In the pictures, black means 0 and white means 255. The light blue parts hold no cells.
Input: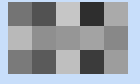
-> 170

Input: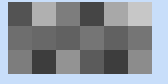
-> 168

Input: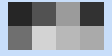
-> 111

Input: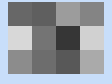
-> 216

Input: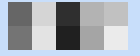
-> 193

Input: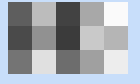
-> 250
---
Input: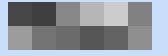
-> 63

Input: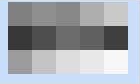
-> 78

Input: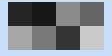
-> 23

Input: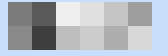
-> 89

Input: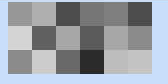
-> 97

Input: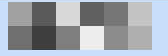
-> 89

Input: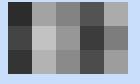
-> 194

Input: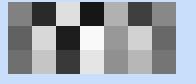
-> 216

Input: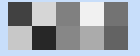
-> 214
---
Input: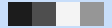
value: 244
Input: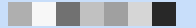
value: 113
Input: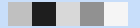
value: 216
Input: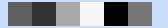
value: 169
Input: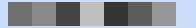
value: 67
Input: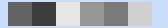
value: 230
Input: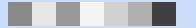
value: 153
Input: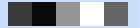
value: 149
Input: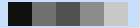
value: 81
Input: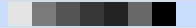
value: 84
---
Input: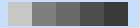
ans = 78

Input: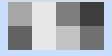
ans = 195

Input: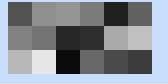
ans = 74

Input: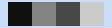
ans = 72

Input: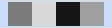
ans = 22

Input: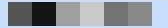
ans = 115

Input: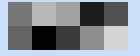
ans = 141

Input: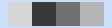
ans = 113
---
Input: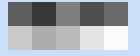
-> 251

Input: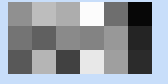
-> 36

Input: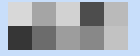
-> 194

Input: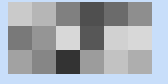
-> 216

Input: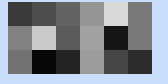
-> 121

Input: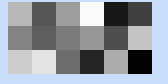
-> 197
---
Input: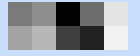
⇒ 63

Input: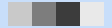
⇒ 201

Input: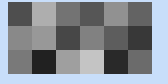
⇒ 56

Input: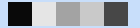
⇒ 163

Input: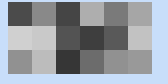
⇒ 69

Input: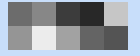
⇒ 84

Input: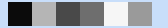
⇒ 110
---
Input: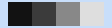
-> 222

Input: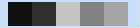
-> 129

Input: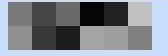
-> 5

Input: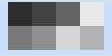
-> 233

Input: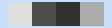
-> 171

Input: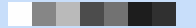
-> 76

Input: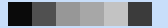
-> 167

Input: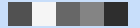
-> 132
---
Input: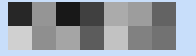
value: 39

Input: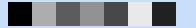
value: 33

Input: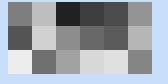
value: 62

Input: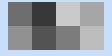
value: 83

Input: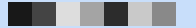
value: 44

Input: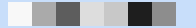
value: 93

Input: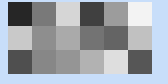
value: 64
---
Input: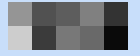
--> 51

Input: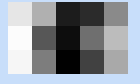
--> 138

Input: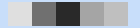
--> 191

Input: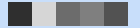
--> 82

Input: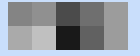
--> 156

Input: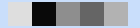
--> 178

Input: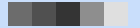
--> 223

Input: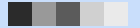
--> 234

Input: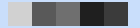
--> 59

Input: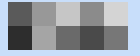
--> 212
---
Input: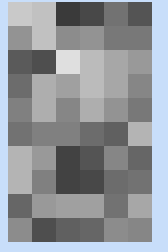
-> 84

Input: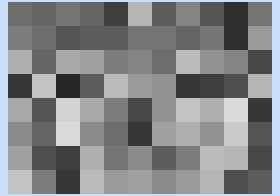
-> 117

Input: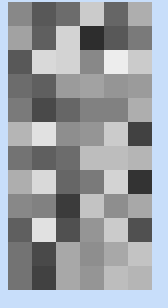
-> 174

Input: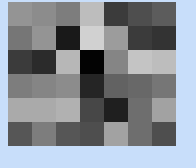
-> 92

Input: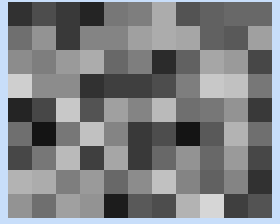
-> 104

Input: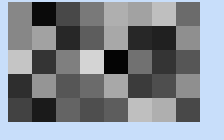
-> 107

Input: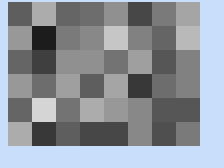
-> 165
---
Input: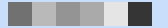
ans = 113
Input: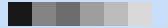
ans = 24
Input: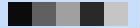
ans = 11
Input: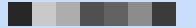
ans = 39
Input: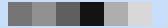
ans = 117
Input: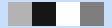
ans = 179
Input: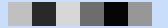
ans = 192
